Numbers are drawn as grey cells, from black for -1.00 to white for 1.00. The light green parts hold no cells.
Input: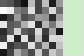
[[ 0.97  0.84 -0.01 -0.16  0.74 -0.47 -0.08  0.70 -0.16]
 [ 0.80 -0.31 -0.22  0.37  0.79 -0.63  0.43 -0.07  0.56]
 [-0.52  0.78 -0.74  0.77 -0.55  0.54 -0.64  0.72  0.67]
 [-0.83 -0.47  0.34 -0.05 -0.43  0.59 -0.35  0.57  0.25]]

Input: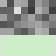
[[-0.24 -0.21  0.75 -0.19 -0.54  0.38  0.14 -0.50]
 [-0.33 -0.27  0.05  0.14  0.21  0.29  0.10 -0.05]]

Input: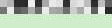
[[-0.09  0.83 -0.30 -0.16  0.35 -0.15  0.84  0.31  0.27 -0.13  0.61  0.33
   0.83 -0.25  0.89 -0.68]]

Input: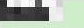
[[-0.57 -0.57 -0.71 -0.48 -0.52 -0.59 -0.53  0.87  0.83]]

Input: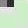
[[0.78 0.79]]

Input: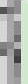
[[-0.34 -0.07  0.09]
 [ 0.68  0.31  0.09]
 [ 0.68  0.31 -0.16]
 [-0.17  0.24 -0.34]
 [ 0.68  0.31  0.09]
 [ 0.68  0.31  0.23]]
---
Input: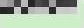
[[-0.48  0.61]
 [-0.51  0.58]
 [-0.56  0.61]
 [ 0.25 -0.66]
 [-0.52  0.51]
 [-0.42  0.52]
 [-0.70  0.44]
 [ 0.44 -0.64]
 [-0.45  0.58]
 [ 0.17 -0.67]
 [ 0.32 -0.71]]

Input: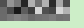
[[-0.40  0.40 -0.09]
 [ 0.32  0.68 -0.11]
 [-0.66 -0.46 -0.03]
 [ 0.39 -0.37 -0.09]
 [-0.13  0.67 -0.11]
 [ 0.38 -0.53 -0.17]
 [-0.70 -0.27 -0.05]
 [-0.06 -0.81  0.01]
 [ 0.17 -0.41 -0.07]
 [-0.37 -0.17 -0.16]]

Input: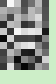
[[-0.43 -0.37 -0.36 -0.24 -0.81  0.03 -0.38 -0.15  0.65  0.03]
 [ 0.44  0.27  0.70  0.39  0.74 -0.68  0.05  0.33 -0.66  0.28]
 [-0.11  0.46  0.46 -0.45  0.80 -0.46  0.83 -0.80 -0.20 -0.67]
 [-0.40 -0.31  0.20 -0.61  0.70 -0.49  0.74 -0.77  0.05 -0.97]
 [ 0.53  0.24  0.50  0.40  0.92 -0.49  0.56  0.12 -0.91 -0.47]
 [ 0.95  0.19 -0.44  0.49 -0.60  0.66 -0.56  0.45  0.08  0.76]
 [-0.32  0.39  0.21 -0.68  0.56 -0.93  0.50 -0.49 -0.38 -0.57]]

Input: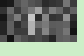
[[-0.54 -0.24 -0.64 -0.74 -0.84 -0.34]
 [-0.08 -0.51  0.14 -0.22 -0.08 -0.22]
 [-0.55 -0.20 -0.55 -0.26 -0.26 -0.26]
 [-0.60 -0.03 -0.60 -0.28 -0.35 -0.72]
 [-0.66 -0.43  0.04 -0.04  0.04 -0.51]
 [-0.41  0.26 -0.66 -0.16 -0.41 -0.41]
 [-0.34 -0.05  0.55  0.40  0.40 -0.49]
 [-0.21 -0.25 -0.50 -0.42 -0.53 -0.39]
 [-0.36 -0.54 -0.02 -0.65 -0.54 -0.25]
 [-0.79 -0.17 -0.33 -0.25 -0.25 -0.86]
 [-0.83 -0.60 -0.83 -0.72 -0.72 -0.37]]

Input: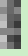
[[-0.43  0.05 -0.31 -0.55 -0.08 -0.56 -0.48]
 [-0.15 -0.18 -0.24 -0.27  0.04 -0.40 -0.11]
 [ 0.35  0.08  0.38  0.51  0.04  0.54  0.34]]

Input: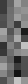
[[ 0.02  0.15  0.05  0.15 -0.79 -0.43  0.51  0.16 -0.37 -0.38 -0.40  0.16]
 [ 0.29  0.09  0.24 -0.52  0.07  0.33 -0.23  0.08 -0.79 -0.53 -0.86  0.53]
 [-0.21 -0.14 -0.11 -0.09 -0.33 -0.18  0.03 -0.14 -0.24 -0.10 -0.22 -0.05]
 [-0.53 -0.53 -0.36 -0.39  0.28  0.12 -0.61 -0.55 -0.02  0.27  0.06 -0.37]]
